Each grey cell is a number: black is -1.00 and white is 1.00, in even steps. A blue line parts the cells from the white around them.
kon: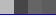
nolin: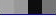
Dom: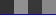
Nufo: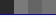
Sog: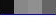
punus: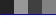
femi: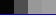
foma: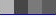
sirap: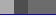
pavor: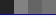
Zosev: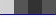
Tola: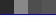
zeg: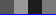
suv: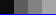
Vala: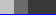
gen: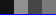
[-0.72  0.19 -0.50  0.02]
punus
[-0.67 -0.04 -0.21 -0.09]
Nufo
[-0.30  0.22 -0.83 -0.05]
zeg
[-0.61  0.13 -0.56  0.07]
Dom

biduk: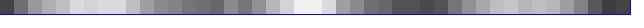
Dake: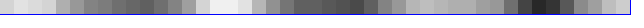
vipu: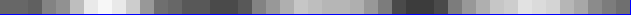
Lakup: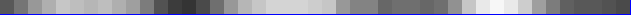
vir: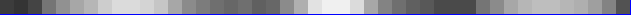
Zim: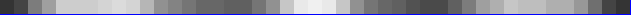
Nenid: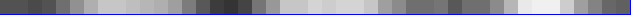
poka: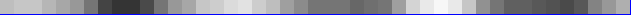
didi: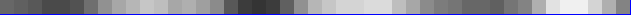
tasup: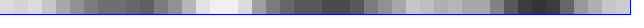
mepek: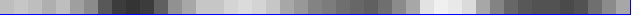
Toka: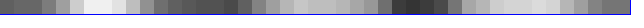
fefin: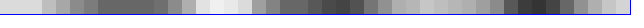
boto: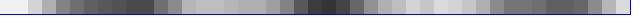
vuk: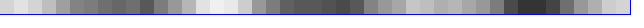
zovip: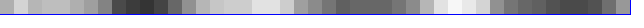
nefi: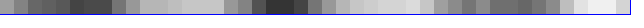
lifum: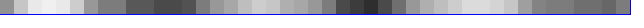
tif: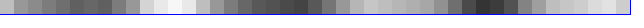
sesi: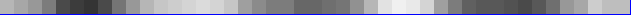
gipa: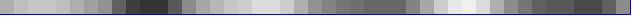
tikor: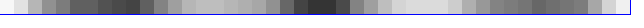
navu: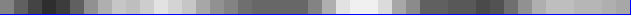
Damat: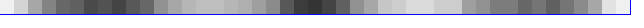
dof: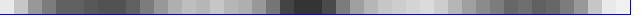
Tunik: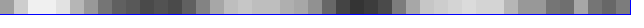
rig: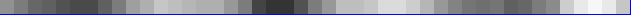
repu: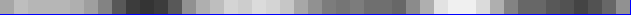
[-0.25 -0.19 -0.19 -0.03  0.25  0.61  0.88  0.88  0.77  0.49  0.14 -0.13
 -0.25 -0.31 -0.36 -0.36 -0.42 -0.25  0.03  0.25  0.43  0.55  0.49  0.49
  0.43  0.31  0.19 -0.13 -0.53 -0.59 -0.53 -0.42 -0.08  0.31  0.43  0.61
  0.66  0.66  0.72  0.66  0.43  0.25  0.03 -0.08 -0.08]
Toka
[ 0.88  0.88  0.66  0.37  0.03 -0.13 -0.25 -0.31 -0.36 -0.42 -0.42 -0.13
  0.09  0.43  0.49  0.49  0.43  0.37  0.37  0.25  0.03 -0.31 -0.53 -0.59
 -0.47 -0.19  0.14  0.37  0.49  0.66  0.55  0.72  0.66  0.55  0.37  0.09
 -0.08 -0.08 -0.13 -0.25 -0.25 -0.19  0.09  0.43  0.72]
boto

